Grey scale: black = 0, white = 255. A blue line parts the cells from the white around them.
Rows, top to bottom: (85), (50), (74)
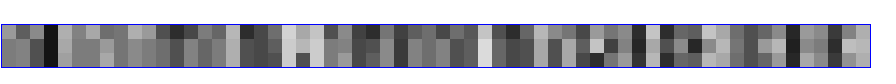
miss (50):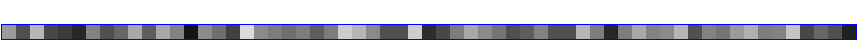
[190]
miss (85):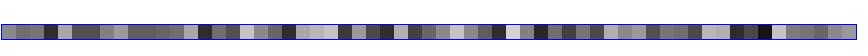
[88]
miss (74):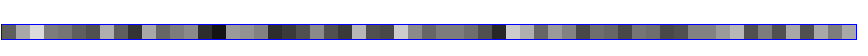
[160]
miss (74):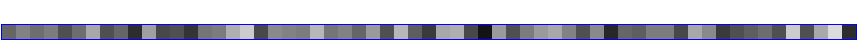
[146]
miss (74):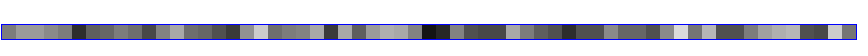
[52]
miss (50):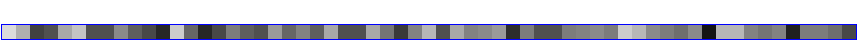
[190]

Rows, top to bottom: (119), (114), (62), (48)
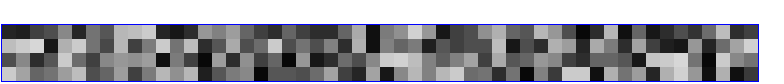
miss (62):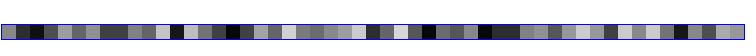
[94]
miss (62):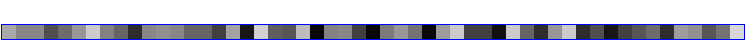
[196]
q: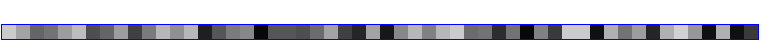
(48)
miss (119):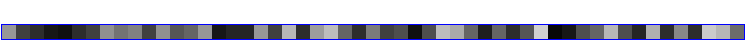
[51]
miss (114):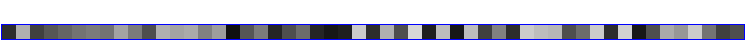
[72]

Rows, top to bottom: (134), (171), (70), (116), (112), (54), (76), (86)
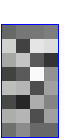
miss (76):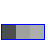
[181]
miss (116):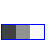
[90]
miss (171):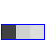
[229]
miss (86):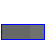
[140]

